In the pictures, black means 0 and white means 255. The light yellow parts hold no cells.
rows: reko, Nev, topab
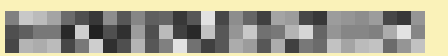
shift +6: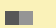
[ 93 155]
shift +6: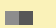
[147  93]
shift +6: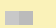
[206 193]
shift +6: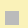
[193]

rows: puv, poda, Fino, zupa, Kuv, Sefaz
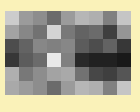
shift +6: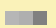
[188 181 134]
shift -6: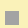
[157]
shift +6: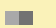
[175 120]

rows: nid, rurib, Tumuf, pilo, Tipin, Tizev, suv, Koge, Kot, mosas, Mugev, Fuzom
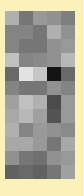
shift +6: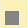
[138]
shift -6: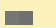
[112 106]
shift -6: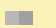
[178 154]
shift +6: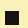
[26]
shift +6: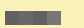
[103 111 103 124]
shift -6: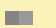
[126 147]

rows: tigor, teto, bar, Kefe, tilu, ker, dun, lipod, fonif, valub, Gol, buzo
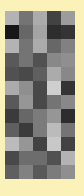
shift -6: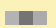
[173 110 165]
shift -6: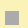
[165]
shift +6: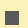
[95]
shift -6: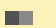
[ 75 130]
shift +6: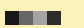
[ 29 109 170  51]
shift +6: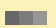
[109 129 156]

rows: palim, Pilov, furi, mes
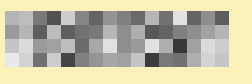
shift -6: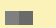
[122 100]
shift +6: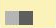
[187 100]

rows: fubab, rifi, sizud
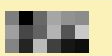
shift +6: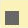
[110]
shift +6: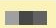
[166  77 104]
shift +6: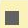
[104]

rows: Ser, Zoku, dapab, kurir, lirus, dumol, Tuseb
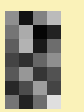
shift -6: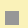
[145]
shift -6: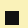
[12]
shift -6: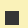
[47]
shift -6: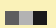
[ 88 173  20]
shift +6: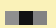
[149  24 136]

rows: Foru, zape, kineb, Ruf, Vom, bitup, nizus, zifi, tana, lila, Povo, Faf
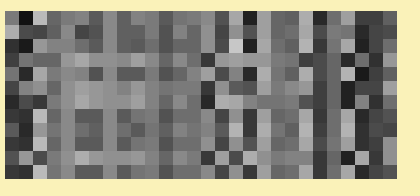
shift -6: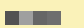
[ 76 153  96 104]
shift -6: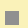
[138]
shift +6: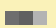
[116 102 185]

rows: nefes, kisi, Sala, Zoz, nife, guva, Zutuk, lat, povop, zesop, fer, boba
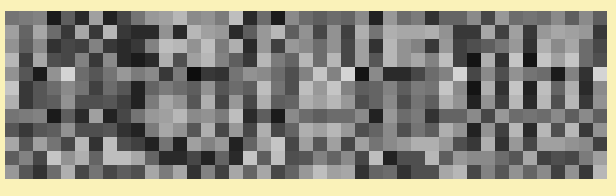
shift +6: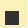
[56]
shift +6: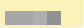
[173 173 181 152]

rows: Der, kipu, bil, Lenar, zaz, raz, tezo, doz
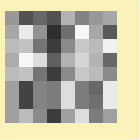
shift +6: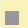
[158]
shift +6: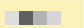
[227 102 185 220]

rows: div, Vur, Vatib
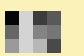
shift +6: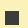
[66]
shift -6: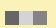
[ 96 206 126]
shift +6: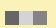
[108 218 138]

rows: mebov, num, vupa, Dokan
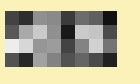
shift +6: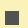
[88]
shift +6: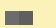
[114 101]
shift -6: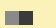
[132  53]
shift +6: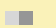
[221 156]
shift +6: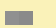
[150 144]

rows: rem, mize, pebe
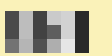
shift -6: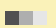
[ 75 168 224]
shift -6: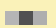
[175  75 168]
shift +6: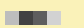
[195  72 100 216]
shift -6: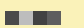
[ 68 183  60  88]
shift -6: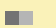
[109 175]
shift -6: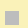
[183]
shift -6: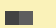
[60 88]

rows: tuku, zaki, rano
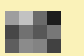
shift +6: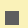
[100]
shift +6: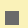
[112]
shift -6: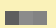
[ 88 133 125]
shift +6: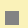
[137]
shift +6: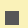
[93]
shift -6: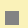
[125]
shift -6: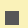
[81]

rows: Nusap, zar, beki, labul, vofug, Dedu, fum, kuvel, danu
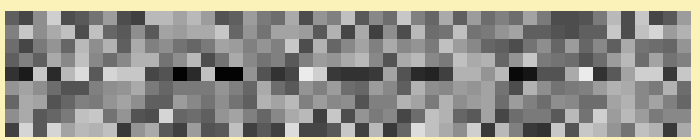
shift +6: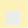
[241]
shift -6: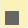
[96]
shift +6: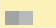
[169 191]
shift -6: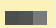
[ 71  77 116]

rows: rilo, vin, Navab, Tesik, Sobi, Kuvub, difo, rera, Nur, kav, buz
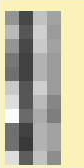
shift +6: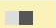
[227  92]
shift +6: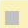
[199]

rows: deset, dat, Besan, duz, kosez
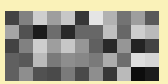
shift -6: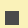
[68]
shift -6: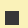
[49]
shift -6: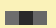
[103  35  97]
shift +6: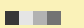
[ 61 235 184 121]
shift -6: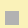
[172]
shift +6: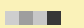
[212 164 205  61]
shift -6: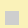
[200]

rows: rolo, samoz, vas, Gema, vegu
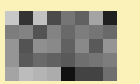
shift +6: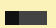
[23 73 73]
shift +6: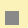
[143]
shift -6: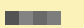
[ 77 125  99 119]
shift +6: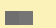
[117 123]
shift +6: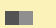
[ 89 149]
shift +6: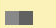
[143 103]
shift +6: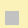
[200]

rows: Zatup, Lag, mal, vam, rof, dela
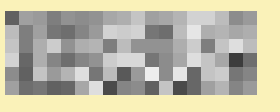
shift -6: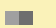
[154 104]
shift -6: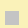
[190]
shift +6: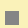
[139]
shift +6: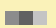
[146 103 202]

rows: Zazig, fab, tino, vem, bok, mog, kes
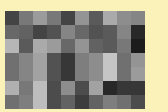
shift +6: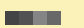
[ 74  88 139 110]
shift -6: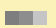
[120 135 191]
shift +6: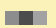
[147  82 168]
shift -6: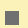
[106]
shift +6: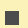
[82]
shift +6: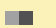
[168  88]

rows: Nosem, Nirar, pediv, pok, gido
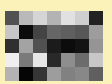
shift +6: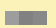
[163 135 142]
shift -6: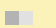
[173 219]
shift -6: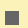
[96]
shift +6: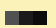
[87 33 18]
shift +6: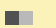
[ 87 191]

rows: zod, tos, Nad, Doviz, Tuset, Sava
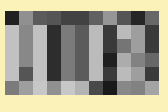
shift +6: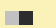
[199  51]
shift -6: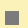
[117]
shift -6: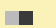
[181  52]

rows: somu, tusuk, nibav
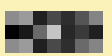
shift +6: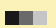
[ 30 112 203]
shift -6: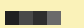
[ 26  67  40 100]
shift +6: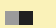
[161  38]
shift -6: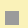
[149]

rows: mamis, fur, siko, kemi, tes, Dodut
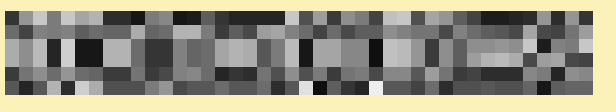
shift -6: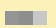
[143 136 193]
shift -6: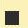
[39]
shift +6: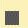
[93]

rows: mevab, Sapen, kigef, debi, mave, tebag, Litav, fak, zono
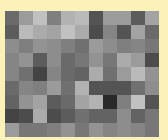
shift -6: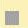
[157]
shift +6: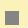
[139]
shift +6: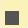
[90]
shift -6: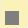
[121]
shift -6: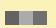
[ 93 165 106]
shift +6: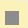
[147]

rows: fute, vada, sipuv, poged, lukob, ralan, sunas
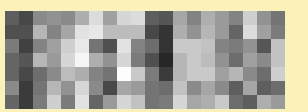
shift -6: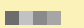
[103 188 132 160]
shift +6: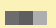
[115 100 180]
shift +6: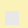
[238]
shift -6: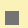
[110]
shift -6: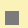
[117]

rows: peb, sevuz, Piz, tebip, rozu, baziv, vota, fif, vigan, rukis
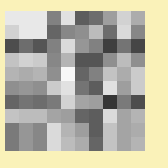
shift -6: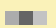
[166  95 189]
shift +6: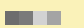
[115 128 216 170]
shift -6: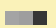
[158 152  48]
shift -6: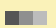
[ 79 137 182]

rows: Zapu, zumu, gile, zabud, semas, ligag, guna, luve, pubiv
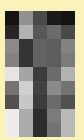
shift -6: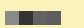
[132  46  93  87]
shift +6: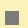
[129]
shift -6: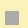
[165]

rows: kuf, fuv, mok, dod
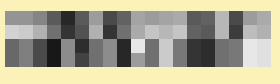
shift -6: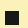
[18]
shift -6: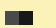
[68 18]
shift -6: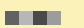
[ 92 177  68 150]
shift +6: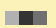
[183  58 118]

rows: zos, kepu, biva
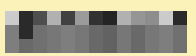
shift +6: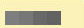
[132 125 111 104]
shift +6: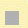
[183]
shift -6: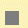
[120]
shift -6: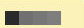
[ 36 106 113 120]
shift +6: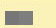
[125 132]

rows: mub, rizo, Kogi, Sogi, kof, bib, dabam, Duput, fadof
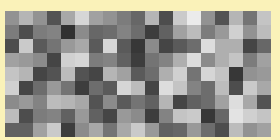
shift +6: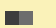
[ 67 115]
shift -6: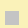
[190]
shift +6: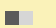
[ 96 220]
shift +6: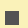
[89]
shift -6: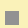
[140]
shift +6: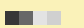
[ 61 109 233 214]
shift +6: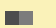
[ 83 130]

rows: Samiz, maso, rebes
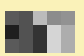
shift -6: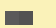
[84 76]
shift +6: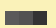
[96 88 57]
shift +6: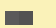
[96 88]
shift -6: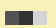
[ 76  45 207]

